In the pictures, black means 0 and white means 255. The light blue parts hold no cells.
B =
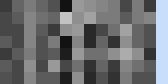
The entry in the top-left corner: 59
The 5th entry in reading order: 81
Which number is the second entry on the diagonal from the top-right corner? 123
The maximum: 195
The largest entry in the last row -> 143
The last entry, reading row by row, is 81
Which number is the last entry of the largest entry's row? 133
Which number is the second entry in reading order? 101
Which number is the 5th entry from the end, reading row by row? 81
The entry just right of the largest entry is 143
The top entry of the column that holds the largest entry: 18
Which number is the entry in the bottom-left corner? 81
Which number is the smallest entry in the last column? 50
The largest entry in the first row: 153
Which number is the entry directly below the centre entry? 153
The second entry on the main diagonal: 91
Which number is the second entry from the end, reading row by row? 81
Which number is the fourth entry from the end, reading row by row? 50
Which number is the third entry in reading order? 123
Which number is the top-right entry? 59
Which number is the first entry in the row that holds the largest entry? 71
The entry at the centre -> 133
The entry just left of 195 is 101
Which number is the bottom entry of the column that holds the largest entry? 29
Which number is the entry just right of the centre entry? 41
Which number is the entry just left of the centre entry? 18

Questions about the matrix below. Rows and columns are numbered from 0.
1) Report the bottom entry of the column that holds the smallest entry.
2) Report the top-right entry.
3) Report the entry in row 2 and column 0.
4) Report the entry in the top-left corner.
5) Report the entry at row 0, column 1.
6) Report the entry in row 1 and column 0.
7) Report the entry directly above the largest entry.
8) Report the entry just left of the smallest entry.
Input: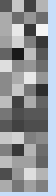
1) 118
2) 180
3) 171
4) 87
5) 199
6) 171
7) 108
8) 99
